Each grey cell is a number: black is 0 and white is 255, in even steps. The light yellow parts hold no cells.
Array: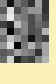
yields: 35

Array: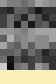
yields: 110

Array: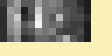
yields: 145

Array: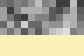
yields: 160

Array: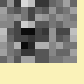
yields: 86
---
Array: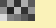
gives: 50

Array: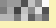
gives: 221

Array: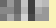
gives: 168

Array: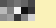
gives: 15

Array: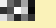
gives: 210

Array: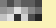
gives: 135

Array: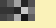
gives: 201

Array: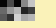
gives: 35

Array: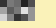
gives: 224

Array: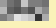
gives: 171
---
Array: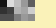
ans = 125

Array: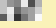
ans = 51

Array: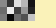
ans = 108

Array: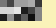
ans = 42

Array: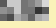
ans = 170

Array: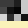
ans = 185

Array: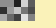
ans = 64
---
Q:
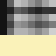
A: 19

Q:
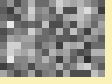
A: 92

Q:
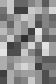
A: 116

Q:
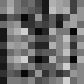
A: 134

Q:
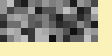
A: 151

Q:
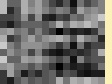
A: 186

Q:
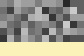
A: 112
